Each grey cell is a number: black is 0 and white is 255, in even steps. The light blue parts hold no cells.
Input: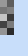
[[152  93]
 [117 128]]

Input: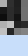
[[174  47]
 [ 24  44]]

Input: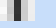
[[243 200]
 [249 196]]

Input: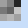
[[159 127]
 [120  98]]

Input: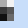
[[172 242]
 [ 56  86]]

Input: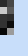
[[ 42  71]
 [201  91]]
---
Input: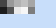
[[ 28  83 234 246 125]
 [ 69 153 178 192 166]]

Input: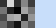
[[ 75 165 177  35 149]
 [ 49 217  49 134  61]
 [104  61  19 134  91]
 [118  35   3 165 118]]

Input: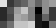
[[ 72 113 196 196 212  25  13 113]
 [ 41  72 170 157 126  25 100  56]
 [ 41  84 157 196 126   1 142  56]
 [226  56  84 100 142 100 142 157]]

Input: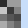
[[ 43 157 157]
 [198  59 130]
 [171 130 102]
 [116  86  71]]

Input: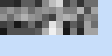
[[149 109 149 177 149 137  93  64 162 177 162  80 137 125]
 [125 149 125 149 109 137 149 137 162 125 125 177  80 162]
 [ 23  80  80  80  80  93 177 240 202  23 125  38 162 162]
 [ 51  51  38  93  93  51 137 189 214  64 109  51 109 109]
 [ 64  80  23  64 109  51 109 227 177  38  93  64 162 109]]

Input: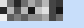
[[239  95 125  95 139 139 168  69 109]
 [ 39 183  82 183  23 197 224  69  23]
 [224 109  39 109 168 125 183  69  55]]

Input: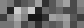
[[133  34 203 149 203  34 104  88 104  74  74 117]
 [ 62 133 174 133  22  22  48 162 149 162  88  62]
 [117 117 149  74 104  48 104  88 104 149  74 117]
 [133 117  62  88 104 162  48  88 133 162  74 133]]
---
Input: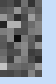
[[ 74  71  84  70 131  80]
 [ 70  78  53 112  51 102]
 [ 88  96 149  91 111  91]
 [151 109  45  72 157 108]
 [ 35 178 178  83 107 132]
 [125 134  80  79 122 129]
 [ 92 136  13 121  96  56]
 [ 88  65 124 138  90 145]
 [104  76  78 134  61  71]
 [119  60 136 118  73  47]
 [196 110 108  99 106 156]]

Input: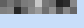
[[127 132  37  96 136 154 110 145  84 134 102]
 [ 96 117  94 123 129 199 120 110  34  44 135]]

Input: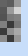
[[140  57 150]
 [ 99  92 153]
 [ 87 154 212]
 [ 83 122 129]
 [128  57 119]
 [ 59 144 169]]

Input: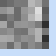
[[147 109 152 114 139 124  82]
 [ 99 109 122 121 183 166 114]
 [146 160 107 150 165 221  91]
 [ 99 123 107 143 182 211 101]
 [166 110 148 150 144 124  47]
 [135 144 117 114 157 179 119]
 [169 165 129 144 139 177  47]]

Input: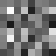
[[ 76  91 139  34 174 142  57  34]
 [120 127 104 132  66 127 121 103]
 [140 253  90 193  33 106 156 200]
 [ 88 113 132  56 145 139  76  57]
 [105  27 113  82  93 142  93  28]
 [146 192  99 191 107  93 101 224]
 [130 242  91 178  45 105 150 175]
 [125  71 152  82  98 180  75 149]]

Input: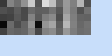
[[ 65 103  97 102 130  72 130 139 100 152 124 108 112]
 [ 56 132 110 146 202  84 220 191 107 153 128 181  81]
 [ 80  72  92  73 106  94  96 116  86 151 122  82 113]
 [ 62  66  87  74 131  90 126 138  77 166 126 100  98]
 [  8 107  76 100 147  13 148 165  92 184 129 104 114]]

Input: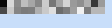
[[ 72 202 133 123 126 175 201 222 108 125 159 240 124 183 183]
 [  6 216 139 190 166 135 204 118 166 212 154 143 175  55 154]]

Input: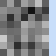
[[ 89 169  93 148  95 139  95]
 [106 157  84 159 131 191  96]
 [143 126 127  83  19  97  57]
 [127  47 121  45 129  70 110]
 [105  78  96 171 149 132 178]
 [120 108 111 154 121 130 141]
 [202 121 103 164 117 154 197]
 [170 131  45 107  58 119 139]]
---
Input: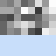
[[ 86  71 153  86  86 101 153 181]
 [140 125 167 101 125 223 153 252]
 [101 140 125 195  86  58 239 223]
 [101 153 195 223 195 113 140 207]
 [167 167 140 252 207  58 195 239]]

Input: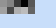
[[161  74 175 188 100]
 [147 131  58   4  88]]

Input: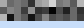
[[182  19 119  91  19  76 132  76  91  76 105  61]
 [169 105 119 105  49 156 169 211 119 132  91 182]
 [ 91 132 119  61 144  49  61   3  76  33 105  49]]

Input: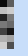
[[ 66  22]
 [205  79]
 [ 10  93]
 [121 105]
 [ 36 121]
 [176 162]
 [192 205]]

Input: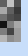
[[126  68 155]
 [112  80  68]
 [168  96  56]
 [ 19 126 168]
 [181 141 155]
 [ 96 194  80]]

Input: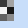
[[244  26]
 [ 98 139]
 [ 57 164]]

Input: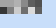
[[ 54 125 203 110 218  94]
 [164 164 177 137  94  80]]
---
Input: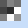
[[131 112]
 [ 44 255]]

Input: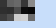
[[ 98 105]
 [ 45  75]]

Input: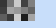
[[117 202]
 [163 152]]

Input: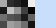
[[ 44  33]
 [193 145]]

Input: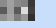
[[161 138]
 [159  90]]

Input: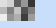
[[209  95]
 [128 196]]

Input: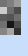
[[127 154]
 [109  76]]
